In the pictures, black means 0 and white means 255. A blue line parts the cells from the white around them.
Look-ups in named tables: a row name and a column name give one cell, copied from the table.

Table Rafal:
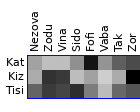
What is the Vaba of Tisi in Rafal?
187
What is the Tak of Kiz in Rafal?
171
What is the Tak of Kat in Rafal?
95
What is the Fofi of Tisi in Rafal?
125
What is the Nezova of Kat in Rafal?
162
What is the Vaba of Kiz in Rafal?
206

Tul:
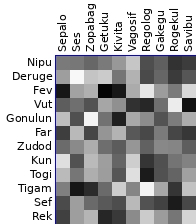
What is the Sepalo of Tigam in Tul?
127
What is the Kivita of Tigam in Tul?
205
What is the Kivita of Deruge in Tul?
117
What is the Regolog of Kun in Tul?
53
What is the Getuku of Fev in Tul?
4
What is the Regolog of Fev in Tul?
230
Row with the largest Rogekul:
Vut

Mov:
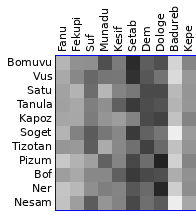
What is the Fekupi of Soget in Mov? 130
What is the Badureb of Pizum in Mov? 209
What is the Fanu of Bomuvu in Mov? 181
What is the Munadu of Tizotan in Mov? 171
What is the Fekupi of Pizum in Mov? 178
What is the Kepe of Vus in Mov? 152
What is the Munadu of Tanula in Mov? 143
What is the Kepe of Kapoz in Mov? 131
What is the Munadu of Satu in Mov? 182
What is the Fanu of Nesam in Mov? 194
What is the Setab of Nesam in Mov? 72
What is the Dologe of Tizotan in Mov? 105
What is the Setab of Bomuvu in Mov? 43
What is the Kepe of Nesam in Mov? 167

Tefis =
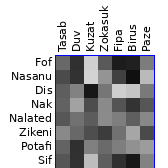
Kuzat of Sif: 189
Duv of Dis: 130
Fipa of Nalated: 126
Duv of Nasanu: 50
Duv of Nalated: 113
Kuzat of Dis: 23
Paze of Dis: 121
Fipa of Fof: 28
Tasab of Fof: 104
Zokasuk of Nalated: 139
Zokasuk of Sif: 94

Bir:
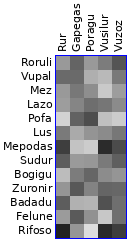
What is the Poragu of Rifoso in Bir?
221
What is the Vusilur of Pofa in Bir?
192
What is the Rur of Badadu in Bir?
93
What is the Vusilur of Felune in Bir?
199
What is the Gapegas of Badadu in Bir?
177
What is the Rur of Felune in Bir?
155
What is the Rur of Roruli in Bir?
153
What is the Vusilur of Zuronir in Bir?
101
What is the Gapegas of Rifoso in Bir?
150
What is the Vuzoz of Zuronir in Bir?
103
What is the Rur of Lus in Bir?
122
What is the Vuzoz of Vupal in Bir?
121
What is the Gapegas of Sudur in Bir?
154
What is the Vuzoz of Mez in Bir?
157

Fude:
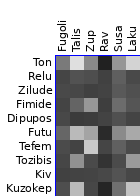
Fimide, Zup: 151
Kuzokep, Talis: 186
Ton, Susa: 150
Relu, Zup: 78
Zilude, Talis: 71
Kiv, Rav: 72
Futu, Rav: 42
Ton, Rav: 33
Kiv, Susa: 83
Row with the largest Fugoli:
Ton

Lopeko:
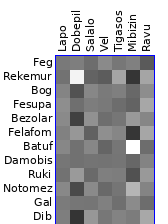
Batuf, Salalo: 135
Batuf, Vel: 101
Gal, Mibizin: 139
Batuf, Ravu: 109
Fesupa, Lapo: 142
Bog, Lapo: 132
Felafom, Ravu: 166
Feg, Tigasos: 119
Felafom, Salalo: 97

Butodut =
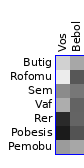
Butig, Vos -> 209
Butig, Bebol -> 167
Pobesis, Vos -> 27
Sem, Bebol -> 119
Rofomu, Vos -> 236
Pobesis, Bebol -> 83
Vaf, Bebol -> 99
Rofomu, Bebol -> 87
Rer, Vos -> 42
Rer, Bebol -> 100
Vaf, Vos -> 173
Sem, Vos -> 139
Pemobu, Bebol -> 167
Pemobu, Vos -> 155

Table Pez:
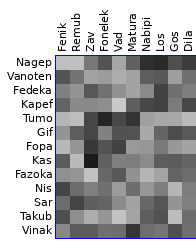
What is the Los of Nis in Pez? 126
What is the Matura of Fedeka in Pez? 163
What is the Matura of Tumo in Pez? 51
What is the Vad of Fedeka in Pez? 145
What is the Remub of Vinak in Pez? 91
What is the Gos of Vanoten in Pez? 158
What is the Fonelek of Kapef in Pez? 142
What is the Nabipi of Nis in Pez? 151
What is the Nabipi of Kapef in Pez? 71
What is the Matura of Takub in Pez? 164
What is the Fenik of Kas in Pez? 91
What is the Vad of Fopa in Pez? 66
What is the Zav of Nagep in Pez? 119
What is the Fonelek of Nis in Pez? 112
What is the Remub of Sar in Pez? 68
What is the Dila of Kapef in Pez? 71
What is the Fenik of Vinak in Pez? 136
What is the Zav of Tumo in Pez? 70
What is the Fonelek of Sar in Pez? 100
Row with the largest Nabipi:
Fazoka

